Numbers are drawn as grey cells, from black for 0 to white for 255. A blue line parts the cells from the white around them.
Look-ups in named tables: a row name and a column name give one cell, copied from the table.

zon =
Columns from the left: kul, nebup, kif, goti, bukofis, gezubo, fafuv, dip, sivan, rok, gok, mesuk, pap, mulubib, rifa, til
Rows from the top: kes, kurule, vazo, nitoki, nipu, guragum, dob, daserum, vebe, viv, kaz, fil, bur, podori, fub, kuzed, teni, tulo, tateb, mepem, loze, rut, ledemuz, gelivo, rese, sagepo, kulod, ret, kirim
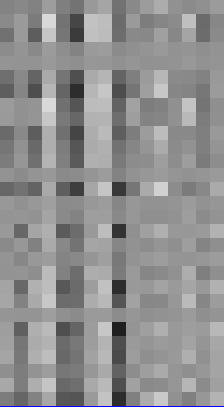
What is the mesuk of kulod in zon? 170
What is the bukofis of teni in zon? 91
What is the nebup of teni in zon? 103
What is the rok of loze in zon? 153
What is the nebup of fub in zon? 145
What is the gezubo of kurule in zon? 70
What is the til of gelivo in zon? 184
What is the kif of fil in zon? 112
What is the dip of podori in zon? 197
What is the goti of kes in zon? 157
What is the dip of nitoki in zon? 156
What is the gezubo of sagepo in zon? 116
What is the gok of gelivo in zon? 159
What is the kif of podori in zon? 99
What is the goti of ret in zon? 197
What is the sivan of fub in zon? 134
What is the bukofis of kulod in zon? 119
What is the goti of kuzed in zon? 164
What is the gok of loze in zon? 152

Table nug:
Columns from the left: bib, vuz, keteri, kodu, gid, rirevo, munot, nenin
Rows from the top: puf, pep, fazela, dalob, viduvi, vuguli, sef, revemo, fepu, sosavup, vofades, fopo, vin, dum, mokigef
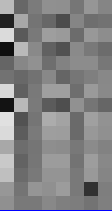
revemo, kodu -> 91
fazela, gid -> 154
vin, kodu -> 148
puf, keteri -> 123
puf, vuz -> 103
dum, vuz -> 116
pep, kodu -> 103
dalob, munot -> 121
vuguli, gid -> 101
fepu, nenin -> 146
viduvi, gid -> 130
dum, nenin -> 126
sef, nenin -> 137
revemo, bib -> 19
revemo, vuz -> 185
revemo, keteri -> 122

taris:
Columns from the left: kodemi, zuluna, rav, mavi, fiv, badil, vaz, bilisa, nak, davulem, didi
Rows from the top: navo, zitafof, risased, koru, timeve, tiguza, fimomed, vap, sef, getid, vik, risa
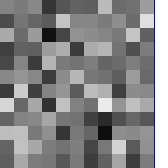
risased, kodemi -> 170
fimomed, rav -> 63
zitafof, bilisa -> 123
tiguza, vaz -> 119
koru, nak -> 115
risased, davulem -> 197
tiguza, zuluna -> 148
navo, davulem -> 113
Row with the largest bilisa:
vap

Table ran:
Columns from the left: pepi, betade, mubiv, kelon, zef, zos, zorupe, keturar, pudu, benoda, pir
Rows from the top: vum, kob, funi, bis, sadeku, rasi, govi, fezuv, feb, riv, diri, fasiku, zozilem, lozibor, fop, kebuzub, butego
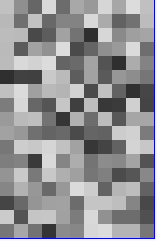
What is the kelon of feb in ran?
115
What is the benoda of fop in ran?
133
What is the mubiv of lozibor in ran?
151
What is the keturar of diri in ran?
68
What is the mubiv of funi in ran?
73
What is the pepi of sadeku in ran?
187
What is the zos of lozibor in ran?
219

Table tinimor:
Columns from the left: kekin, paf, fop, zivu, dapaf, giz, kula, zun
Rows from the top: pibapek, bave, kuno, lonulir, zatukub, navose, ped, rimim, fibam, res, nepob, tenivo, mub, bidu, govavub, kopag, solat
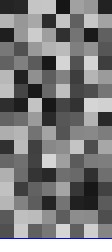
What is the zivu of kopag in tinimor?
145
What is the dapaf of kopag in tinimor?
93
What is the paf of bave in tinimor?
151
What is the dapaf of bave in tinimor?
196
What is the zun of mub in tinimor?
111
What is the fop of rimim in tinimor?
195
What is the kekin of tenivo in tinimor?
103
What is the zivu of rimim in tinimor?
23
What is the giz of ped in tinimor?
70
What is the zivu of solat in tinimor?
119
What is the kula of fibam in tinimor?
179
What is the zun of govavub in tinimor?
91
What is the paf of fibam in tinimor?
110
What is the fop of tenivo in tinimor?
66
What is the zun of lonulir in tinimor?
86
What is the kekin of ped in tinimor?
192
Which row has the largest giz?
nepob

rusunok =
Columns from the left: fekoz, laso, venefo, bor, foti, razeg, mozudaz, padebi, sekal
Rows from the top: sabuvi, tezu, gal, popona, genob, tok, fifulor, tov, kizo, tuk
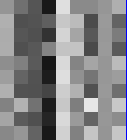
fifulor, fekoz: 176
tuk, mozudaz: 197
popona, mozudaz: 74
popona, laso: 80
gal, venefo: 80
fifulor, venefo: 81
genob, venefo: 90
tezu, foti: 199
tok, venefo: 82
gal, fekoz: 172
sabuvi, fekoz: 149
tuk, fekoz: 136
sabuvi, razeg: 138
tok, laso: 100
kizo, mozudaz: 100
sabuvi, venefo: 85
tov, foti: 199
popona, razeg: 195
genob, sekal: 187
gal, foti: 212
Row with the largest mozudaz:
tov

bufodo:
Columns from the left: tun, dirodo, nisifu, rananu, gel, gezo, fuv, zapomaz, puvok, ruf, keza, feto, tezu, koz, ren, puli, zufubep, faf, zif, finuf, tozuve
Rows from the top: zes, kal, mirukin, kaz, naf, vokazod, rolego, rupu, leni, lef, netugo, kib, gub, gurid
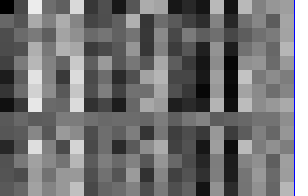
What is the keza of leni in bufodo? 103
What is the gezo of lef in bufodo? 139
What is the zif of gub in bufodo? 153
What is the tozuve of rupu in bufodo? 170
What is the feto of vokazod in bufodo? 181
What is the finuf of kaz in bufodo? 103
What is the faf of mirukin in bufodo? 93
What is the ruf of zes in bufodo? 86
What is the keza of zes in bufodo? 172
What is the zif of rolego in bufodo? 138
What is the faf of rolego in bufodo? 163
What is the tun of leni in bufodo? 89
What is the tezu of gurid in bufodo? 79
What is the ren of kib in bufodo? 38
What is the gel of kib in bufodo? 115
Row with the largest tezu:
kib

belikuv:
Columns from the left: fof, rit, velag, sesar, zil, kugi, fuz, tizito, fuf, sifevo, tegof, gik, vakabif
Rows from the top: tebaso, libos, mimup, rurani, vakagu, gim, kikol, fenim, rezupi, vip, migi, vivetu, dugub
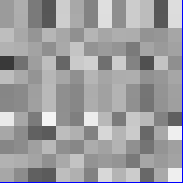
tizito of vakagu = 111
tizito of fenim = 161
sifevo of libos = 204
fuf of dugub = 180
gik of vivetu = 154
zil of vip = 189
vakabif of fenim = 159
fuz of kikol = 172
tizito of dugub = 216
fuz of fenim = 173
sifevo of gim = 174
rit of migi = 140
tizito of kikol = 161
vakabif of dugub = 239
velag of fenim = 160
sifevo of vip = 203
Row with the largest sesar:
rezupi

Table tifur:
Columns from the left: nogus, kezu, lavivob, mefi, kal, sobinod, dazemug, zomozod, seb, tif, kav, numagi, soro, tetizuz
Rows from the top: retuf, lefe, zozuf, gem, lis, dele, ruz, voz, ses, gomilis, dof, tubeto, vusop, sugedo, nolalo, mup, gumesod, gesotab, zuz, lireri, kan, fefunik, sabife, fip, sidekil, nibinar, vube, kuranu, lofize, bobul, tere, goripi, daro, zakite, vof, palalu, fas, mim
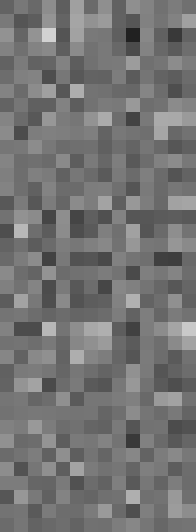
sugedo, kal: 108
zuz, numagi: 64
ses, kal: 123
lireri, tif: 74
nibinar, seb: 102
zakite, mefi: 144
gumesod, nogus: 78
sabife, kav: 126
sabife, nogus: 116
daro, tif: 135
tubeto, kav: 109
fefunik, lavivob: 120

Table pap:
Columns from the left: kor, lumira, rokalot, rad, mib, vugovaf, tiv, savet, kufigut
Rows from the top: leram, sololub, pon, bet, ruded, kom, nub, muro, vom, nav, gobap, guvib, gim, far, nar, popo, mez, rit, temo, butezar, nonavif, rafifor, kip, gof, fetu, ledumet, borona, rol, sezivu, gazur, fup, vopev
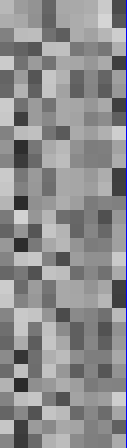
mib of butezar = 189
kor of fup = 198
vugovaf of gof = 95
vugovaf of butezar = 110
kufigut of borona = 146
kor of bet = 109
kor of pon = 129
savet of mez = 104
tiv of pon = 162
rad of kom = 198
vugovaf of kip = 138
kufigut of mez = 161
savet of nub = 92
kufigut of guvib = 172
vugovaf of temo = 157
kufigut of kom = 159
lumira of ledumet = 53
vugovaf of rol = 158
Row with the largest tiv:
sololub

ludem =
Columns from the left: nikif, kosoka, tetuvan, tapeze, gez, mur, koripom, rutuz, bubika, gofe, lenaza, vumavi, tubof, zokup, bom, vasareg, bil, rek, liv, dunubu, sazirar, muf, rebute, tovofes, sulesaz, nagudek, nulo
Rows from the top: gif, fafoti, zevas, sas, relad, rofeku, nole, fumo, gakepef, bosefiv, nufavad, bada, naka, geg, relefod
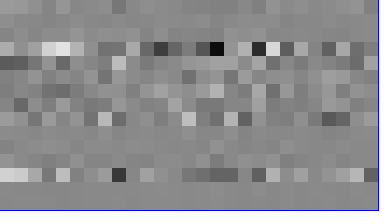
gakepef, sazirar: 126
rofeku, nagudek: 135
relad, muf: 123
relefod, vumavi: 138
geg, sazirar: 138
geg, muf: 136
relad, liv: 164
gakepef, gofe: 136
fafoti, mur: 140
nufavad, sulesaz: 139
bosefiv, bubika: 134
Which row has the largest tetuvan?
naka

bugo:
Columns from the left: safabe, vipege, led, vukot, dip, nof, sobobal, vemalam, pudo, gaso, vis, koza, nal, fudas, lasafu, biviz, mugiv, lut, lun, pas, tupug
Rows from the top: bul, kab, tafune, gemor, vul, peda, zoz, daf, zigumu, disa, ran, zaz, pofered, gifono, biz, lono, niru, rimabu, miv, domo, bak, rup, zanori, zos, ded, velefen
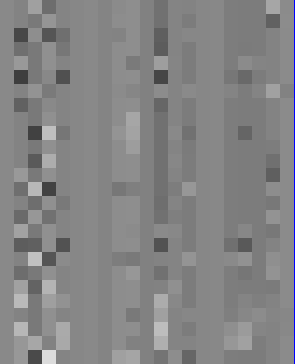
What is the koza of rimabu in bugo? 82
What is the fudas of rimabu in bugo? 124
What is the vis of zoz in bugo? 129
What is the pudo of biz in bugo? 141
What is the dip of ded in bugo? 169
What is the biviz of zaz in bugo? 136
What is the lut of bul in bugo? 124
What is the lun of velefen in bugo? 124
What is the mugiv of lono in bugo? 125
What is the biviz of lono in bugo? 136
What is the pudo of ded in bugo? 141
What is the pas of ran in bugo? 125
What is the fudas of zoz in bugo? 138
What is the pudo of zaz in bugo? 141
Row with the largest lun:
zanori

